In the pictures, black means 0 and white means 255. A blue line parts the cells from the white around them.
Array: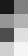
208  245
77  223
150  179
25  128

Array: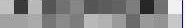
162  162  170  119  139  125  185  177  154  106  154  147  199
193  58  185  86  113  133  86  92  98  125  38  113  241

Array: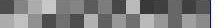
172  192  145  77  111  77  178  97  152  111  186  152  103  160  139
77  132  172  199  124  132  91  124  71  186  57  64  103  64  85

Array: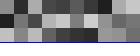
192  134  186  98  64  51  44  152  146  111
31  118  72  180  199  126  205  146  104  118
140  44  172  72  64  90  57  31  172  199

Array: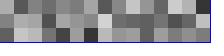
96  197  185  116  68  157  53  185  149  157  96  157  124  143  124
130  173  165  81  165  149  136  210  110  102  96  116  81  102  191
173  88  130  110  136  124  165  88  136  197  149  102  204  179  53

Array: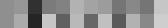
143  171  37  198  96  185  103  192  90  178  136  206
143  150  49  123  130  178  163  156  117  136  117  198
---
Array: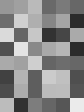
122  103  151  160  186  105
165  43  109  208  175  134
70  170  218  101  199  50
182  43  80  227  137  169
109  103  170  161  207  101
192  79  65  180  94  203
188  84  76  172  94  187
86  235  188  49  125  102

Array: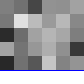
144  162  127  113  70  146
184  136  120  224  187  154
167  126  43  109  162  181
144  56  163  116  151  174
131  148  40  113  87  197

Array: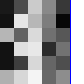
137  56  25  76  203
125  7  18  230  183
113  87  182  98  218
43  114  18  223  232
102  78  18  62  216
104  141  176  215  244

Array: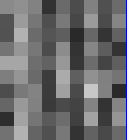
80  107  138  144  130  50  106  76  129
75  133  83  155  118  79  121  71  155
52  98  82  178  107  85  94  41  103
93  51  116  150  119  76  140  51  134
68  95  166  166  110  98  152  54  108
128  116  126  149  106  60  171  95  145
129  41  77  121  131  59  160  74  199
51  133  102  153  129  58  74  67  131
58  149  45  163  117  90  109  64  163
73  106  114  178  100  80  120  51  98

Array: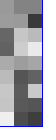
131  131  154
154  57  156
198  186  102
205  234  98
157  166  171
85  98  187
91  201  199
89  85  197
77  62  239

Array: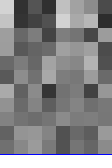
140  75  211  49  84  48  192  162
183  45  195  52  66  81  210  169
71  156  158  104  125  67  126  116
160  76  157  88  100  107  160  150
179  80  105  124  103  163  142  135
156  106  89  141  113  168  125  120
66  151  170  97  139  53  114  124
111  120  146  106  132  94  118  132
126  119  130  115  109  117  139  124
93  154  98  148  151  132  81  105
102  139  112  136  155  122  82  117
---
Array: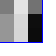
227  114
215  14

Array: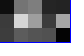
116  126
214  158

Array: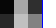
167  47
192  130

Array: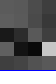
89  76
90  74

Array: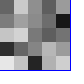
202  143
160  139

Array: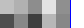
177  141
136  62

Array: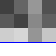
101  151
66  136
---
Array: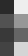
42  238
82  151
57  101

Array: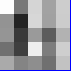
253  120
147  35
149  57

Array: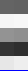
100  98
245  247
147  143

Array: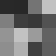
41  40
127  62
148  194

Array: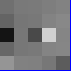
112  121
100  118
20  119

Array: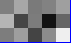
127  167
181  69
125  158

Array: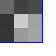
104  65
52  204
54  154
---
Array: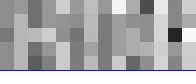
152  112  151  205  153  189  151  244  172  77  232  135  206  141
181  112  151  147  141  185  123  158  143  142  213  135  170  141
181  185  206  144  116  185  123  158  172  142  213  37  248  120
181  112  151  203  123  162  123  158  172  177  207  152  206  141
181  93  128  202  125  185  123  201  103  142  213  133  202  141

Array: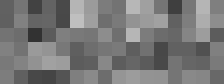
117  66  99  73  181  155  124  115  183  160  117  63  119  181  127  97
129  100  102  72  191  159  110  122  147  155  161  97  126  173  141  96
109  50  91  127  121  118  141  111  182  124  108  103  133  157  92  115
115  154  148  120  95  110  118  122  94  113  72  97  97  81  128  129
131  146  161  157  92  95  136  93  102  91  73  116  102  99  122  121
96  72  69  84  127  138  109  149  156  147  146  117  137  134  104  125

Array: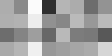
138  251  47  181  172  109  147  173
178  237  145  135  186  152  186  175
132  158  103  185  124  121  88  109
181  240  152  159  166  171  213  169

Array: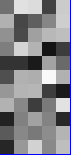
225  220  66  203  112
71  95  134  206  177
74  160  184  190  145
212  179  20  60  126
51  26  163  106  51
177  174  249  177  79
180  182  61  26  151
136  61  122  226  178
129  162  131  40  34
136  121  141  180  90
152  210  137  190  38

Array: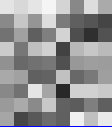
216  229  245  212  136  221  170  228
198  149  221  123  95  85  69  137
161  95  127  211  78  47  82  114
119  191  209  66  184  199  186  203
105  113  119  80  152  158  156  145
161  96  99  193  104  121  159  169
114  229  165  40  209  209  201  136
170  138  200  97  92  127  95  154
70  88  108  96  240  192  234  166

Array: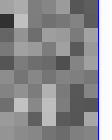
172  126  134  155  86  94  162
192  125  113  119  131  92  49
147  110  158  154  123  162  101
161  154  125  161  90  152  121
124  110  106  79  132  160  85
117  135  117  131  127  119  141
145  124  177  122  88  133  131
193  136  190  125  87  85  111
147  95  188  91  86  167  154
139  135  116  108  127  132  148
